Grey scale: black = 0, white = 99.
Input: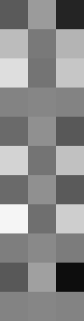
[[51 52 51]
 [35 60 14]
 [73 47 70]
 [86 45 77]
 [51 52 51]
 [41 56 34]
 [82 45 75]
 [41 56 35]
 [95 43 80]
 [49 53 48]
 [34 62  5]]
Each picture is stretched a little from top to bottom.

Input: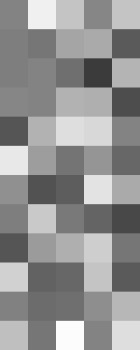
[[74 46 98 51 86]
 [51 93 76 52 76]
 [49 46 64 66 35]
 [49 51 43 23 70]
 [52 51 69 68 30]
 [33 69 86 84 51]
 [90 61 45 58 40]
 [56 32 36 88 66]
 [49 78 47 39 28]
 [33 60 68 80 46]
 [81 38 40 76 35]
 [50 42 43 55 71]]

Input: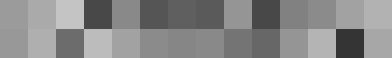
[[59 68 42 73 63 54 52 53 45 40 58 70 20 65]
 [60 66 76 28 53 33 37 35 58 28 50 54 63 69]]

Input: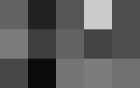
[[27  4 45 48 44]
 [38 13 33 79 30]
 [48 24 38 26 30]]

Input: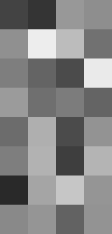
[[53 58 38 57]
 [26 20 59 55]
 [56 92 73 44]
 [49 39 29 91]
 [60 43 48 39]
 [42 68 29 57]
 [49 69 24 70]
 [16 64 77 58]]

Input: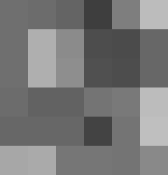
[[65 66 46 46 45 53]
 [43 42 39 24 49 73]
 [43 68 54 30 29 40]
 [43 68 55 31 30 40]
 [42 38 38 45 47 73]
 [40 40 40 26 45 74]]

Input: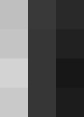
[[78 21 11]
 [74 22 16]
 [76 21 13]
 [82 21  9]]
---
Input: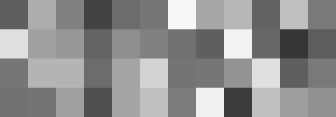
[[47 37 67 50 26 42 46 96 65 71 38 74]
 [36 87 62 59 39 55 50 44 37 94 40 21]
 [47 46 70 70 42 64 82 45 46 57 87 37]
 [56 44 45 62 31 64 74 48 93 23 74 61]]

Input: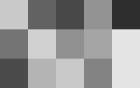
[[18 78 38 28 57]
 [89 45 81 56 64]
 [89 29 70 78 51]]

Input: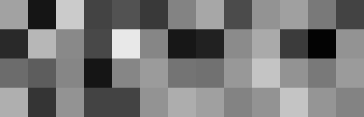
[[26 63  8 79 26 32 22 51 65 29 57 62 47]
 [57 16 71 53 28 90 52  9 13 54 66 23  1]
 [60 42 36 52  8 52 60 45 44 59 76 57 47]
 [51 68 20 57 26 26 57 67 62 51 57 76 58]]

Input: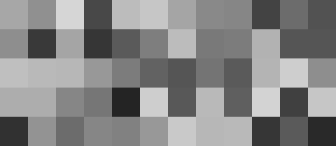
[[32 65 56 83 28 73 77 64 53 52 26 42]
 [33 55 22 64 21 35 49 73 47 48 69 33]
 [55 74 72 71 59 48 38 33 45 35 70 80]
 [77 67 67 52 46 14 80 34 72 37 82 25]
 [16 19 57 42 52 50 59 78 71 72 21 35]]

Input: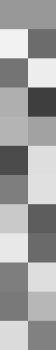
[[59 59]
 [42 94]
 [92 45]
 [24 68]
 [63 70]
 [86 29]
 [87 49]
 [36 78]
 [41 90]
 [86 49]
 [71 47]
 [50 85]]

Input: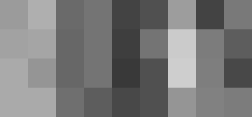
[[47 60 68 41 45 26 31 61 26]
 [36 63 64 40 45 24 45 79 48]
 [28 66 58 40 45 22 31 80 49]
 [48 66 66 43 36 28 31 58 50]]
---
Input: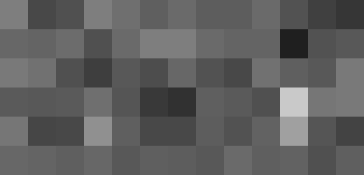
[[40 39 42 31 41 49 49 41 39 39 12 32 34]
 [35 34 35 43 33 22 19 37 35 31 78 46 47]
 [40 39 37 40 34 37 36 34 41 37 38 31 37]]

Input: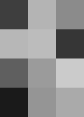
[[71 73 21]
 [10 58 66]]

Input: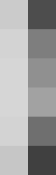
[[82 49]
 [83 63]
 [77 25]]

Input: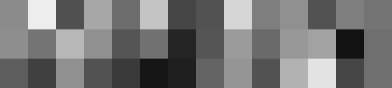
[[55 45 71 56 33 44 14 33 60 41 59 63  7 43]]

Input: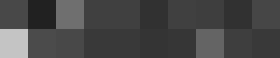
[[76 29 28 22 22 20 21 39 24 22]]

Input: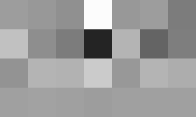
[[75 55 48 14 70 39 49]
 [62 63 62 61 62 62 62]]

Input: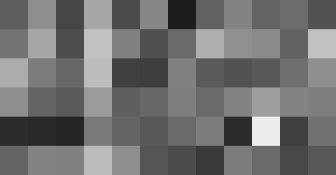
[[45 65 30 75 50 31 41 68 56 54 38 75]
 [55 39 35 60 37 40 49 41 51 61 51 49]
 [39 51 50 73 55 33 29 22 48 41 28 34]]
